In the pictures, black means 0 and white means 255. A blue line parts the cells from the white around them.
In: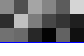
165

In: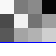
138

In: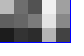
82

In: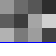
86

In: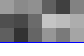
144

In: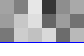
231

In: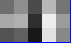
75

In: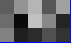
181
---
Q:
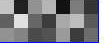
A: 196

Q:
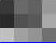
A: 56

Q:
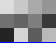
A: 220

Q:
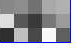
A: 135

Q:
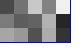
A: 73

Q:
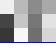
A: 239
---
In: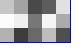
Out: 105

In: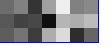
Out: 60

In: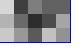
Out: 90

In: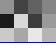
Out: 232

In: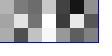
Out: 194

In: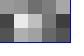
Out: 161

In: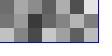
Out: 73
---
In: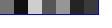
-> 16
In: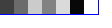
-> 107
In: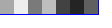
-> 238
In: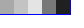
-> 195
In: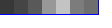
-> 69
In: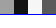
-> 18
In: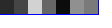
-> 69
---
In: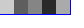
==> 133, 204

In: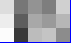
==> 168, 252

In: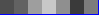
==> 200, 200

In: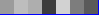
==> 60, 210

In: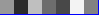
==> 109, 243

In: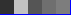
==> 85, 194

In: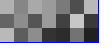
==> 155, 199

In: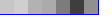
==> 171, 207

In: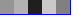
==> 31, 201
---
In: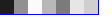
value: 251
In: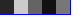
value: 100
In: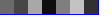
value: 168
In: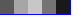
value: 199
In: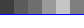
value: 110
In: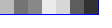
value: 136
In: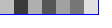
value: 175
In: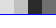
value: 42
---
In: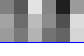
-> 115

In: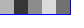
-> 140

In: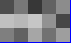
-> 166

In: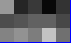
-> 125

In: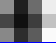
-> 45

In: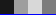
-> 158

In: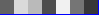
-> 241

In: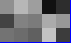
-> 96

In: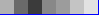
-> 156
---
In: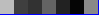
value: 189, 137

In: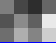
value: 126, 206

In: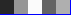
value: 39, 175

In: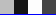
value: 190, 69

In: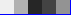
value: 239, 147

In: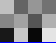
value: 192, 228

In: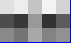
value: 224, 145

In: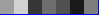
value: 157, 126
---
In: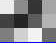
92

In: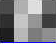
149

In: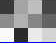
134

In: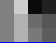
107

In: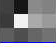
170

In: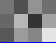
51

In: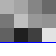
152
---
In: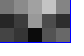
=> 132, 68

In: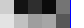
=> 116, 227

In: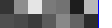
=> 184, 79

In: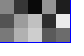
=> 30, 121

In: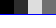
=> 112, 0

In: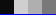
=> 121, 11

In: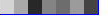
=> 67, 212
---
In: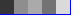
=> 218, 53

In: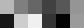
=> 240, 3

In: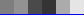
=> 229, 52

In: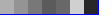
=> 208, 39

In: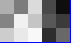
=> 248, 14

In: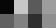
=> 198, 6

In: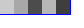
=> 203, 62

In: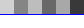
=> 209, 57

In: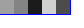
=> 208, 27

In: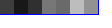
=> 189, 24
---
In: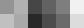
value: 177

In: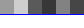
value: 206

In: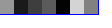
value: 26

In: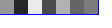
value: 38

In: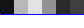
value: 184

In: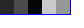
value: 75

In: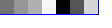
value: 150

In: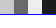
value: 105
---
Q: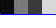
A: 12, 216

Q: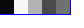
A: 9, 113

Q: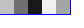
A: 193, 165

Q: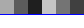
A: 170, 64

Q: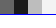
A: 102, 243

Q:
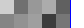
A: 207, 118
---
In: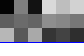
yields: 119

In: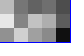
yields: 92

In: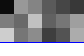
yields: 159

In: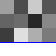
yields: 137

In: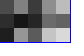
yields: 99

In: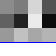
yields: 12
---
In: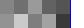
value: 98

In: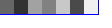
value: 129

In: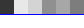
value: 144

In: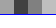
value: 191

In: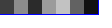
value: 155

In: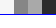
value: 43

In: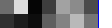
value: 61
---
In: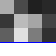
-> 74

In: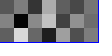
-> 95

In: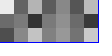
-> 136

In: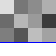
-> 119

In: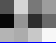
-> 213

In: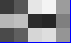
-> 230

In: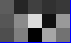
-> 64

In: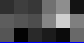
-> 113

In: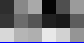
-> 4
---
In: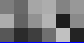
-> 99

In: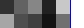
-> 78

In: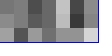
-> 125

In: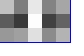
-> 57

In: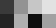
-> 175

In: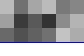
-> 59

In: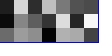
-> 134

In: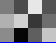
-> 209
